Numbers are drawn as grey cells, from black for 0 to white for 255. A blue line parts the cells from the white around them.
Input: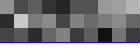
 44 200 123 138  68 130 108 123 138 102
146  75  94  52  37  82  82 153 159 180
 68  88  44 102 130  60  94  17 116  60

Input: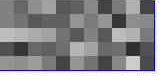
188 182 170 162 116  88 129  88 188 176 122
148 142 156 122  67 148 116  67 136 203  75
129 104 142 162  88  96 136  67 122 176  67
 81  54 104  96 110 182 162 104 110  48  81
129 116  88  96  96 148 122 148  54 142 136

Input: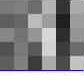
 95 103 187 156  31 156
135 115 148 215  45 148
121 127 109 179  52 171
 81 121  89 208  60 109
 95 127  60 171  74 194

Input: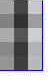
171  85 206
163  70 200
149  62 185
136  56 179
130  49 157

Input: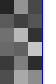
105  97 198
 78 169 140
 91  64  85
 37 147  72
112 184  50
 58 126  44

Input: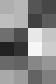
 33  49 246 205
111  77 232 197
105  99 135 150
169 156  99 127
175 183  85  71
191 183  64  92
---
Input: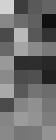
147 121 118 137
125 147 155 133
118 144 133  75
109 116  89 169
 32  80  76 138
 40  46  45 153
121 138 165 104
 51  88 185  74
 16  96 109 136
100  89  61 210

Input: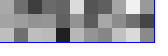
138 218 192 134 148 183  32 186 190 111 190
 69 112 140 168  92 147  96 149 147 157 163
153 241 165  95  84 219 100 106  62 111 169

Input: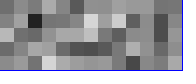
169 124 136  72 122 153 149 157 171 213 115 154 139
142 105 145 175 121  89  78  82 107 160 167 133 107
150  77 141 139  94 121 191 168 168 146 105 112 184
135  77 140  95 204 159 214 134 119 117  34 161 130
118 116 153 153 160 143 144  89 133 171 123 139 111

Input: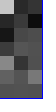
 81  82  81
120  84  97
 80  52 136
 81  85  60
 77  72  22
 13  58  39
 52  41 198

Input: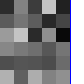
144 130 173  96 177
107  76  83  85  78
117  87 111 121 135
  9 143  42 196 155
 69  40  93 117  91
 33 196  60 130  44

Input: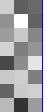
157  52 186
208 202 100
127 206 201
229 140  71
148 126 211
134 201 157
 98 255 145
105  94 206

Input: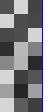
 62  93 214
160  38 160
 84  63 214
 41 180 135
129 185  46
213  78  72
 71  76 213
 67 214  81

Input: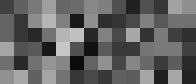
 35 167  31 166  93  96  55  74  55 115 165  97 167 145
 41  93  59 104 134  71 145  99  11 134 148 113  40 111
 65 121 121 117  57  57  91  17  82 199  23  89  82 165
 48  62 123  51 167  73 129  38 192 181 115  40  54  99
113 113  88 128  73  53  46 143  25 128 182 141  54  99
143 162  54  81  33  79 127 135 107 102 159 120  97  65
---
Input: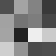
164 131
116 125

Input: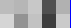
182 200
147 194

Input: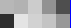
178 204
228 210

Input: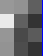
146  95
 96  51

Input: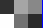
165 136
114  42

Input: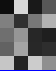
215  25
 48 120

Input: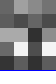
160 138
 75 101

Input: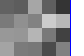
 93 166
144 130

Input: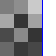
142 202
 53 162
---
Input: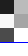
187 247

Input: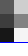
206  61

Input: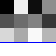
141 130 170

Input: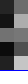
108  20

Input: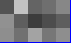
135  77 163

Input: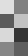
129  91

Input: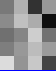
153 172 133 126

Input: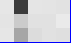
226 225 220

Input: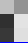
147  48
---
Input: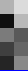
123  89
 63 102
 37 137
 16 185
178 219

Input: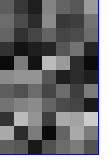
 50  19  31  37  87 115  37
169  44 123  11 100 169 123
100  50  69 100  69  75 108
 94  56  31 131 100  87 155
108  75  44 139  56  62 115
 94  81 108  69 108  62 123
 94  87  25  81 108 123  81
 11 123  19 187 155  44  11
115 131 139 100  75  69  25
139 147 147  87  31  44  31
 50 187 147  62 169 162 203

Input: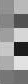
198  27
132  82
118 110
145 185
158 213
172 225

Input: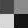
216  21
 71 138

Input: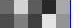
 77 127  63 227 148
106 211  92  40 168

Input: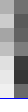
232  53
224  59
204  90
165  98
240 106
177 112
191 125

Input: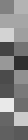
152  46
 96  89
233 109
 67 115
 81 121
 75 144
211 159
166 166
129 179
102 203

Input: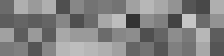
161  93 154  93 168 154 154 107 135 141  79 101 141 122 183  93
 93 101  93 101 135  79 107 168 190  51 141 128  66 198 107 147
122 128  85 135 183 190 183 175 161 101 115  85 128 115 168  85
107 175 154 175  79 135 115 122 115 161 183 168 147  85  72 175
